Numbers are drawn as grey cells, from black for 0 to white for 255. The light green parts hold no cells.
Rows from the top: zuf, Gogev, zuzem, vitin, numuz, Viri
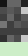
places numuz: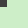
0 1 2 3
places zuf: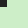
3
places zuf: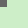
1 2
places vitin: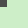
3
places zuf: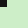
0

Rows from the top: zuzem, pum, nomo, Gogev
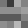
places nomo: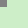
3
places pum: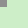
0 1 2
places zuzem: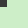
1
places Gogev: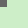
3

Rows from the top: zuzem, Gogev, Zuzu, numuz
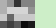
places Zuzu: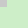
0 2 3 4
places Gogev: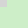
1 2 3
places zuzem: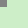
3 4
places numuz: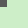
0 2

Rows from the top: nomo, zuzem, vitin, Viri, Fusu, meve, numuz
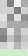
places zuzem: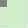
2
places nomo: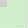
0
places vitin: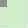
1 3
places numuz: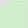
1
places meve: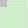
1 3
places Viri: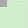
1 2 3

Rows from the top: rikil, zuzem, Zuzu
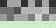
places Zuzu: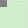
4 6
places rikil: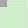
1 2 4 6
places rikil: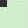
0 3 7
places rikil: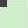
5
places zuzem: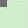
0 1
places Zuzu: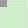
0

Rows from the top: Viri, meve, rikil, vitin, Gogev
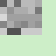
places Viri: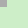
5
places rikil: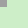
1 2 3 4 5
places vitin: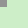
2 5
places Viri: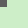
0
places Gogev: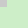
0 3 4 5
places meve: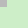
0 4

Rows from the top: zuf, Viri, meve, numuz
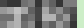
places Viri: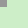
0
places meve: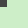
5 10
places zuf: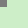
4 6 9 10
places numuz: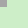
1
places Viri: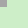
1 3 6
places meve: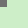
0 1 4 8
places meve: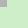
2 6 7

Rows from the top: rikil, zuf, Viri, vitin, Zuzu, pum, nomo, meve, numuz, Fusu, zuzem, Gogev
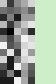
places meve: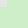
1 3
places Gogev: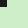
0 1
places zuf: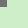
0 2
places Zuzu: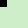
1

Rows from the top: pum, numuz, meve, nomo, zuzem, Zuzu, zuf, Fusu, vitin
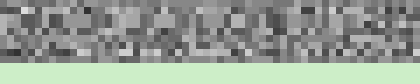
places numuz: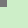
13 14 25 27 37 39 46 56
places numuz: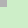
4 6 18 42 45 49 50 51
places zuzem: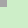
3 5 10 14 16 17 27 30 32 37 41
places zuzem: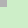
0 21 38 42 44 48
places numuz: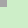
7 8 15 19 29 30 32 41 54

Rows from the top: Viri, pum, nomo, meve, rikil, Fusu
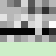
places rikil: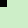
0 1 2 3 4 6
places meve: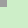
0 6
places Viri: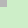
0 5 7
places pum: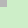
0 1 2
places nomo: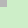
1 4 6 7
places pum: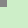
5
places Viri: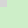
3

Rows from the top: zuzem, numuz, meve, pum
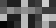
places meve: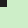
1 2 4
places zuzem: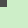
0

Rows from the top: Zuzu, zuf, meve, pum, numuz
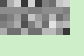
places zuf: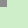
0 1 2 3 6 7 8
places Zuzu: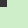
3 5
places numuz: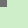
1 2 4 5
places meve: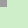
2 5
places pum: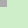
2 5 8

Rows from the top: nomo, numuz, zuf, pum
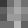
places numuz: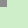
1 3
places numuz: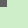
0
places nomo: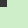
0
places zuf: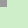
1 2
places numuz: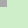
2
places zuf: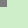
3
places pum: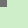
0 1

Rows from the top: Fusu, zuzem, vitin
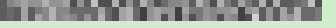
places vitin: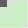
0 2 4 37 39
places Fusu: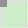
2 4 5 7 8 11 18 26
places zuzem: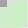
3 14 17 22 26 33 36 40
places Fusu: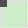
10 14 15 17 22 30 38 45
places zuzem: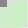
6 8 9 30
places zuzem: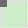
1 10 11 12 13 15 19 41 43 44
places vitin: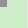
9 12 21 24 26 29 32 38 41

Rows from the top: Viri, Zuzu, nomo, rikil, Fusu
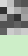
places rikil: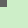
2
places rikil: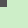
0 1 3
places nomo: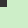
2
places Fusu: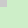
1 3

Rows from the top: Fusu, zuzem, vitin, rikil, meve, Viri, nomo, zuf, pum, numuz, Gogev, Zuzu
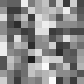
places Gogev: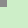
8 9
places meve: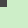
4 8 10 11
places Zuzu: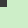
2 8 10
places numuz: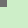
3
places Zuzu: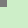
1 3 5 9
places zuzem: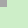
5 8
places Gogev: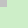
4 7

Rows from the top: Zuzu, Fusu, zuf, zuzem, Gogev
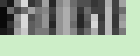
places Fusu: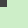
2 7 13 14 16
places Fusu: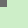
1 3 12 17
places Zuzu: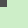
5 11 12
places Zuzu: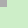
15
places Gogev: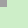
2

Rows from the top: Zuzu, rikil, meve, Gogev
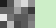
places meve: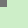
1 4
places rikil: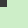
4

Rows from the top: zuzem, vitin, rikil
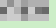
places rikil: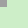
3
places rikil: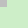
0 4 5 6
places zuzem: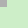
4 5 6
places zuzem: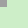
3
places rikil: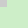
1 2
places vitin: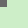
0 3 6
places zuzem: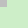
0 2

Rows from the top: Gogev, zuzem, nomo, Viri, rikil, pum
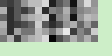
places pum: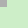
1 4 10 12
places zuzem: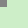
7 11
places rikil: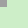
0 2 6

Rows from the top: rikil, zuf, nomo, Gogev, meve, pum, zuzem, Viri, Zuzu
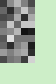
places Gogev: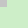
1 3 4
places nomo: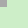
2 4
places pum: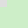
1
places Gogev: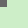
0 2

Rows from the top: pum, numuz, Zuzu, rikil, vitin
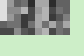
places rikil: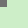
1 2 4 6 8
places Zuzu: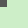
8
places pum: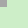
5 6
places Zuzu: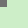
2
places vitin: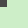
0 1 4 7
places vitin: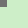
8
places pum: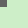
2 8 9

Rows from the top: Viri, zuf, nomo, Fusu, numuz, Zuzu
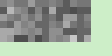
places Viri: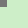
2 3 5 6 8 11 12
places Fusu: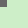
1 5 6 11
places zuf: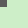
0 4 6 8 9 11 12
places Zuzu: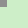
7 9
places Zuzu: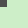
2 3 5

